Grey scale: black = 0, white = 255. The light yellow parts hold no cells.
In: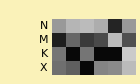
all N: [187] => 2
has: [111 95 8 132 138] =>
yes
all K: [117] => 0 2
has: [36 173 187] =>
no

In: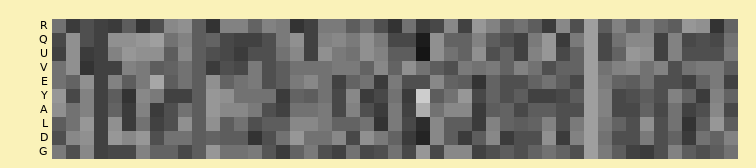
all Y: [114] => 13 14 15 19 24 28
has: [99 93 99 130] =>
yes
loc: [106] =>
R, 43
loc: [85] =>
G, 15

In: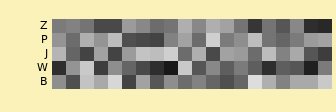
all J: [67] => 2 4
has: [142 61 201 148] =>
no

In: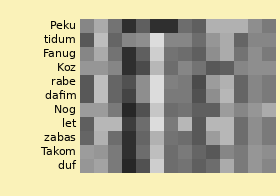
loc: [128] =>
rabe, 6
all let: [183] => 1 2 7 9 10
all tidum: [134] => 3 6 7 12 13
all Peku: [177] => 9 10 11
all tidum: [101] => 2 11

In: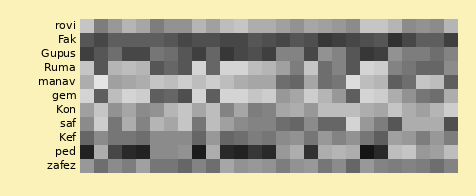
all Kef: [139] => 1 5 6 7 14
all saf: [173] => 3 23 24 25
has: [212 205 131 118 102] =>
yes
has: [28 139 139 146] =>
no
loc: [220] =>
manav, 19

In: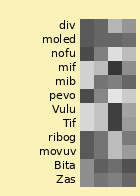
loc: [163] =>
Vulu, 3
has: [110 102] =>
no

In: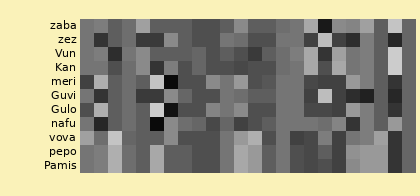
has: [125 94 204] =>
yes
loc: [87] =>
meri, 13
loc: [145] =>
pepo, 19

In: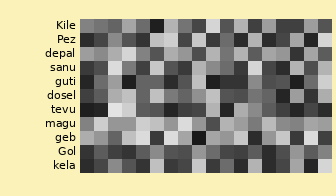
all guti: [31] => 3 9 15
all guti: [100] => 4 5
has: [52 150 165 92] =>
no
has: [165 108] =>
yes
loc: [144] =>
dosel, 8
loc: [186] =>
magu, 13

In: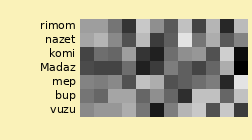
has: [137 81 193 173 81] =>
yes
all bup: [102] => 1 4 6 10
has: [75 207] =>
no
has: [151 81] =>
yes
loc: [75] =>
Madaz, 0

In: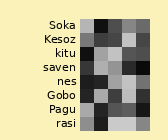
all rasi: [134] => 4
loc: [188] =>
Gobo, 3

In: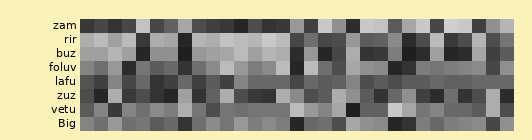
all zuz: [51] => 5 8 13 21 27
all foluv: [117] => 4 25
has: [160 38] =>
yes
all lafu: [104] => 4 7 12 13 14 16 25 28 29 30
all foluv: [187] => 10 14 16
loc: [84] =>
lafu, 0

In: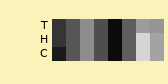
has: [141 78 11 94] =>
yes
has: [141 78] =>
yes

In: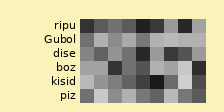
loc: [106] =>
kisid, 6
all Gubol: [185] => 6
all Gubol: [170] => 3
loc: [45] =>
boz, 8
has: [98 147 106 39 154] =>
no
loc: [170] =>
Gubol, 3

